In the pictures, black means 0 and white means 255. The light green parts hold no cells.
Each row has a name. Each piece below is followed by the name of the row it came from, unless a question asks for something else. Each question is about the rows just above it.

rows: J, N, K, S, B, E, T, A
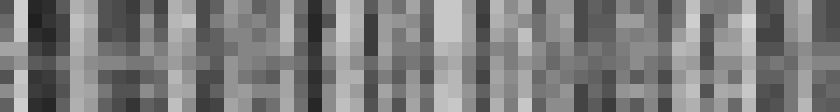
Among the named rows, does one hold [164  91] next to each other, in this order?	yes
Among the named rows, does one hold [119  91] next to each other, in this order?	yes
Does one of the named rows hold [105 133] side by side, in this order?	yes

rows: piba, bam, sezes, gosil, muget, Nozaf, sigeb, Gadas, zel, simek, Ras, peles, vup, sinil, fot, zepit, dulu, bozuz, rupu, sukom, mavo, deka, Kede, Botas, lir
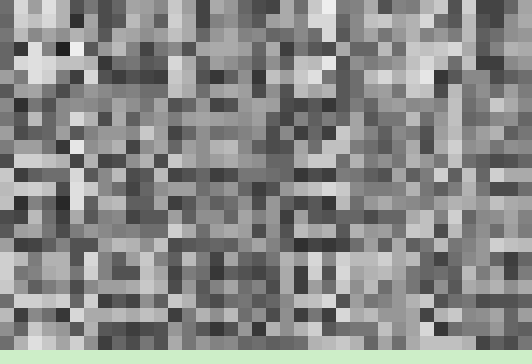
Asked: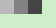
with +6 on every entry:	[192 136  74]
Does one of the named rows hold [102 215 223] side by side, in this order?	yes

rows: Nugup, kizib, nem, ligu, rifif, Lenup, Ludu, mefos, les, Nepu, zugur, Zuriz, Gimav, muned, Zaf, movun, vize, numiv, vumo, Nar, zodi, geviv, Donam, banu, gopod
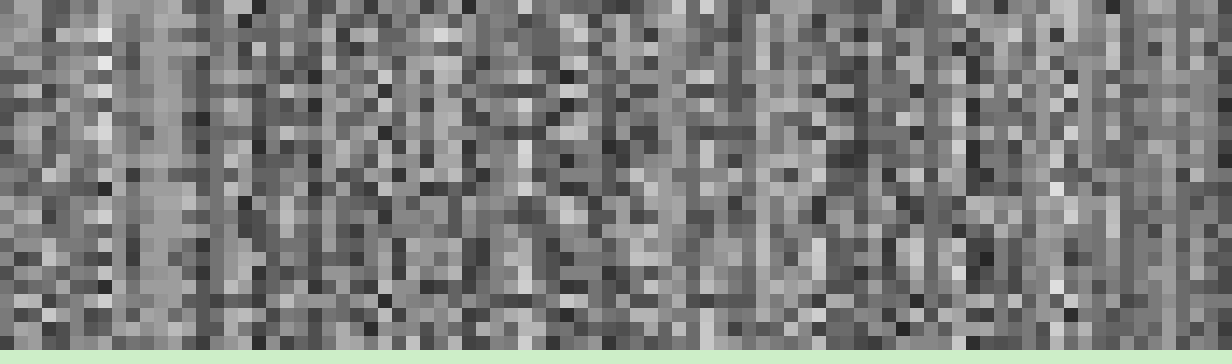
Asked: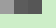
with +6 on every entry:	[163  98  92]
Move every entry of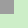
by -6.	[151]
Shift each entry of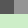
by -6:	[ 80 143]

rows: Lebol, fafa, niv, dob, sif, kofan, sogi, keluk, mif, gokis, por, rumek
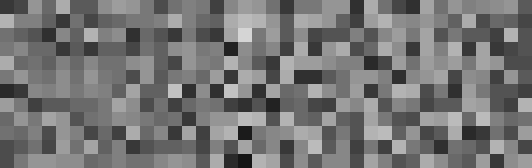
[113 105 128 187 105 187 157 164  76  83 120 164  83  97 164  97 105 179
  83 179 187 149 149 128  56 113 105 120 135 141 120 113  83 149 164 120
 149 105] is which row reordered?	mif
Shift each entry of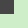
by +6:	[76]
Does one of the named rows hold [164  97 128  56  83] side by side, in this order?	yes
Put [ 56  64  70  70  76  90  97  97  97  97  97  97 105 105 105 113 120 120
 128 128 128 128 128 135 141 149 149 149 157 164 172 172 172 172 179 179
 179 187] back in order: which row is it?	fafa
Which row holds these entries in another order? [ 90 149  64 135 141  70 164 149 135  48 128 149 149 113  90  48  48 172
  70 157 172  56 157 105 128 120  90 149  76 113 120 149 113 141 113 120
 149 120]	kofan

